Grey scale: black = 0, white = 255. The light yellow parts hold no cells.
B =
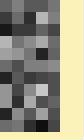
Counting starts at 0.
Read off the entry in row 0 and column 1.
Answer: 127
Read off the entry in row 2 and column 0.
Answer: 24
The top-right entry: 117
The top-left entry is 99
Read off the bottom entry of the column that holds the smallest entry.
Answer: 15
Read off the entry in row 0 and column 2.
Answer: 89
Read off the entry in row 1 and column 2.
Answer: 47
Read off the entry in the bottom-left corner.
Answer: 108
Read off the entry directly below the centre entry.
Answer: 59
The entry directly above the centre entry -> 117
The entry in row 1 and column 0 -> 59
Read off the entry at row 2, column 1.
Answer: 59
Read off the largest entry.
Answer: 199

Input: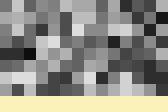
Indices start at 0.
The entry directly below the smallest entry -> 168
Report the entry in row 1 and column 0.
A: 168
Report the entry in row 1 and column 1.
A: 177
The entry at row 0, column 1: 198
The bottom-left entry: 158
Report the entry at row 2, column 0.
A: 127
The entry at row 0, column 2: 98
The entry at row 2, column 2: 108
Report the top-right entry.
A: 177
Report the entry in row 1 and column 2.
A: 158
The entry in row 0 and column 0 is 117
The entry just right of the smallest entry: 188
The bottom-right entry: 57
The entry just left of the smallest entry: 46
